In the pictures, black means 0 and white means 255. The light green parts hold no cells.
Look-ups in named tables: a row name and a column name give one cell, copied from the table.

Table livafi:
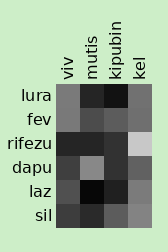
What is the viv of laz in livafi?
80
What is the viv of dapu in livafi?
63
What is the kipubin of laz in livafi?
32
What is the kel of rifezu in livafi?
200
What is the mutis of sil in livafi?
42
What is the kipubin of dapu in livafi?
50
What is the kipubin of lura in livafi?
18
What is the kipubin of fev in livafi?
92
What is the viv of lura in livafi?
122
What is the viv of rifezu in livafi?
37
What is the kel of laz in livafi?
123
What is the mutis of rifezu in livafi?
37
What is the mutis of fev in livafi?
76
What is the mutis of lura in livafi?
37
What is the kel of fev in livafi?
111

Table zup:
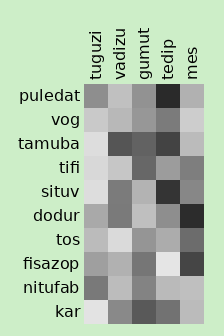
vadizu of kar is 137
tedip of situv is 52
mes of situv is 135
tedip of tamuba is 67
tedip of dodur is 142
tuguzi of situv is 221
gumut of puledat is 146
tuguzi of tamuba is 221
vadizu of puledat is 192
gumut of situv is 179
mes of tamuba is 187
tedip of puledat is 42
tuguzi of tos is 187
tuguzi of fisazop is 159
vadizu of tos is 218
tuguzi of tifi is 216
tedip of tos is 172
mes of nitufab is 191

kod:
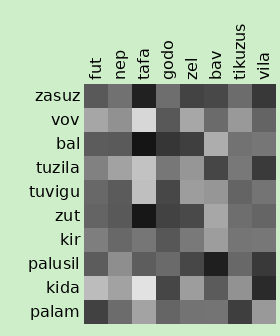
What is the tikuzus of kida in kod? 146
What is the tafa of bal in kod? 21
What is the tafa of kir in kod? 118
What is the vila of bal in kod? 118
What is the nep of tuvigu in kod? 91
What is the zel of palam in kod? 115
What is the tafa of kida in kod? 226
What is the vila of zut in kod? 101
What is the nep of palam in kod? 108
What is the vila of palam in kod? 153
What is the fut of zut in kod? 100
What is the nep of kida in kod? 162
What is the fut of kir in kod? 126
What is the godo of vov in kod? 88

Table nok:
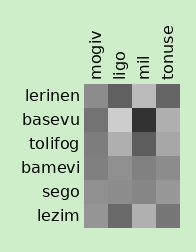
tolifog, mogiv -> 125
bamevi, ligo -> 144
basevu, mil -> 50
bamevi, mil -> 129
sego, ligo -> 141
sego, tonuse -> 152
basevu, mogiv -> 115
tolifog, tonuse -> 167
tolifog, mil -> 93
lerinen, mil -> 187
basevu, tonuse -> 175
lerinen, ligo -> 96
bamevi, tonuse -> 140
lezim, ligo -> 106
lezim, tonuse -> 119
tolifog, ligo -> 175

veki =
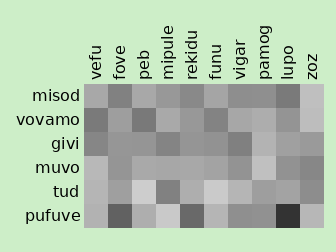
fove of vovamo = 158
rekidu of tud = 174
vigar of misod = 142
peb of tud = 205
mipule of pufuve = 201
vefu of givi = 134
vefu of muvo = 184
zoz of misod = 191
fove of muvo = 149
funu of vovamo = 131
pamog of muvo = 192
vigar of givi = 128
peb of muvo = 169
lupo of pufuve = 51
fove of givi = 150
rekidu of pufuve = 105
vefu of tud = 181

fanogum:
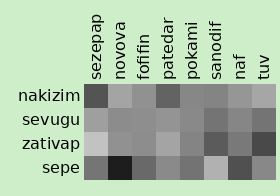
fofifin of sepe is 105
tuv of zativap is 73
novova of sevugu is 140
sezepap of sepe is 117
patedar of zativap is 164
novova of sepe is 29
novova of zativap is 145
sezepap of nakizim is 84
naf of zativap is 121
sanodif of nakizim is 132
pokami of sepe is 115
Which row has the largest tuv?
nakizim

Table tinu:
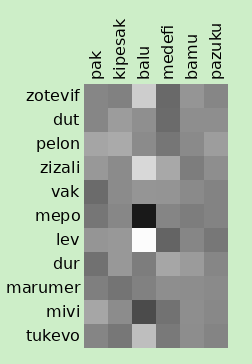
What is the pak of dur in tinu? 113
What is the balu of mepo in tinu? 25
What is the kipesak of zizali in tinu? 139
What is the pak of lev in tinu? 149
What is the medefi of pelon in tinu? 118
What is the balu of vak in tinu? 149
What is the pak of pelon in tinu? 165
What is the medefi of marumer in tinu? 142
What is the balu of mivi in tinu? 75
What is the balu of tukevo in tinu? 190
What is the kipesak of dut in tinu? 156
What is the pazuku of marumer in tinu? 138
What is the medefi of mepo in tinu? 133
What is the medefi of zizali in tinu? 168
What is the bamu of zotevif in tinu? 149
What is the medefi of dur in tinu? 166
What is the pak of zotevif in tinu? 134
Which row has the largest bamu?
dur

